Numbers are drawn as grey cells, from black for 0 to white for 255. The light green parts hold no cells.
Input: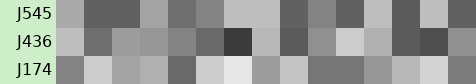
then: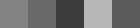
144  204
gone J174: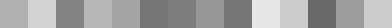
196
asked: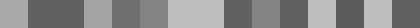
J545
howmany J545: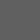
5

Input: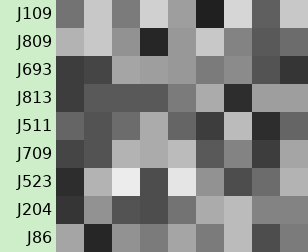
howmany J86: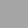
2
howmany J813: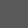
3
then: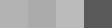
131  61
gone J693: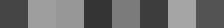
139

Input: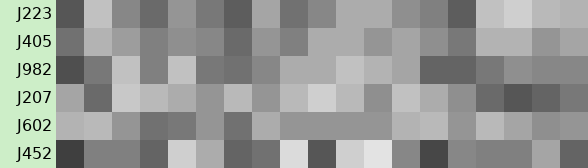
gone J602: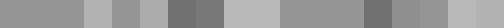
165
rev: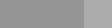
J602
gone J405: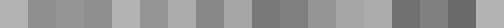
157

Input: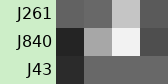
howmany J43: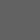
0
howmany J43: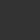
0
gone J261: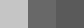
98

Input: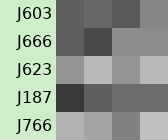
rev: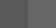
J603
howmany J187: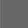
0
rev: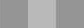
J623
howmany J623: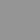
2
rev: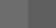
J187
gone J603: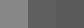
103

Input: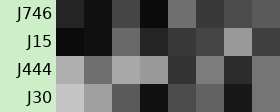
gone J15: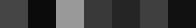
105
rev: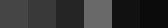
J15
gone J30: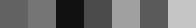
24
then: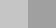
90  17
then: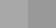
51  124

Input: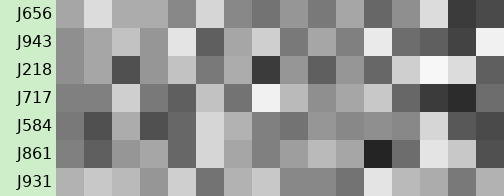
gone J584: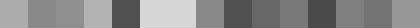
88
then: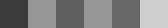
247  220
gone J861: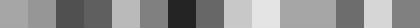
158
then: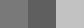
115  241
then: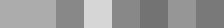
166  103

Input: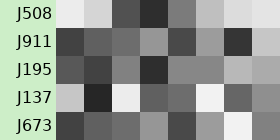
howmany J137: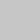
1
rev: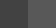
J195

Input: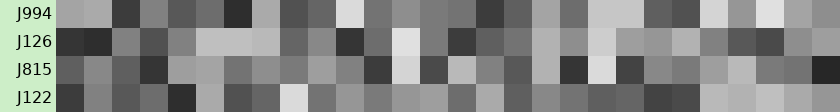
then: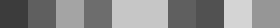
224  164
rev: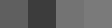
J994
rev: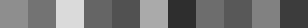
J994

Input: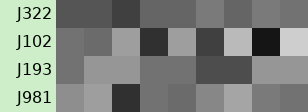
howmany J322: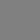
0
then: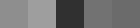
135  165
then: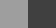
186  21
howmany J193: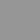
4
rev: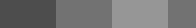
J193

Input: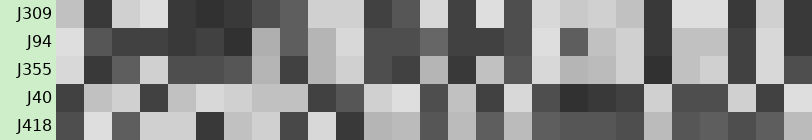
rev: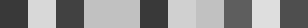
J94
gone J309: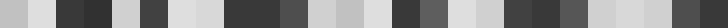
201
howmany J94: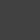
6
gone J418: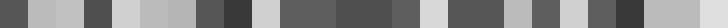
72

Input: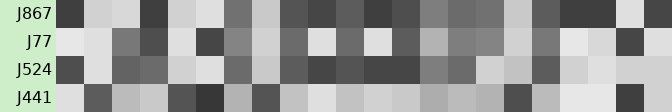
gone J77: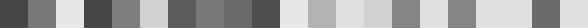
216
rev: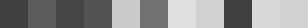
J867
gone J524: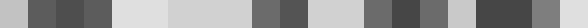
99
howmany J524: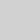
5

